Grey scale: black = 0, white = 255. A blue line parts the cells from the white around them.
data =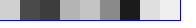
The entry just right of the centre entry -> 138
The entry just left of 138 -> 196
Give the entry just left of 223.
27

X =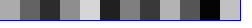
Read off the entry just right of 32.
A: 127
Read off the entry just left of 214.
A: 142
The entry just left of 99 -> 171

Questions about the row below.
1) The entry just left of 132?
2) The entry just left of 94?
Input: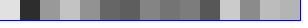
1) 94
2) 102

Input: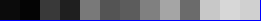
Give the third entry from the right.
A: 200
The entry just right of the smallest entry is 57
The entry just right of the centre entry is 128
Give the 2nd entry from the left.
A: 4

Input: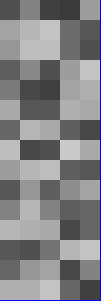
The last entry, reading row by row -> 64
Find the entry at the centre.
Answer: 80
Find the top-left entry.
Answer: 80
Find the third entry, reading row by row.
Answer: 64
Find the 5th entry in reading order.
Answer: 157
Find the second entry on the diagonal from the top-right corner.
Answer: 108
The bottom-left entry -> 175
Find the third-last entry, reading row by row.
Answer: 195
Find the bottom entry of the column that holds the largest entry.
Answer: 102
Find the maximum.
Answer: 202
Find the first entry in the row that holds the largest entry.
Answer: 189

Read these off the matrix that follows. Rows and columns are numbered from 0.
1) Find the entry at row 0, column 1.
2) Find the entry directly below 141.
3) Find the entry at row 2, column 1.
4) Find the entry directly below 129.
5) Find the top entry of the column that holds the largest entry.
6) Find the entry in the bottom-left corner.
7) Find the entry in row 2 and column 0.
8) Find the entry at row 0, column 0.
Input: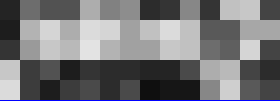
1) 109
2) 161
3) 154
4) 213
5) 173
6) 219
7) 52
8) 36

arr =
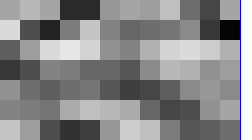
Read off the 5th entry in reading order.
42
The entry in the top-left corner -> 165
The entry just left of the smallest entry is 56
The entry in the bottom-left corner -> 197
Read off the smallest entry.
5
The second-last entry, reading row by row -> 94
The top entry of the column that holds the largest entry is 42
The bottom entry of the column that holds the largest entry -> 50
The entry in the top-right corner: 165
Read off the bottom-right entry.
109
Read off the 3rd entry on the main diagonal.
218
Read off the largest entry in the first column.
218
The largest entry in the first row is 191
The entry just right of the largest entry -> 211
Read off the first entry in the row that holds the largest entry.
94
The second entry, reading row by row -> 184

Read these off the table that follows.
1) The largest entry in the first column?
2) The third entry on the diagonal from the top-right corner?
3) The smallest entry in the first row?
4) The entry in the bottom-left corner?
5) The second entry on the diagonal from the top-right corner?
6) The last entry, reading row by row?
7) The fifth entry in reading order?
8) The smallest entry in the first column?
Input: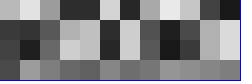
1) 185
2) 58
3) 24
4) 74
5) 177
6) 126
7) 45
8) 58
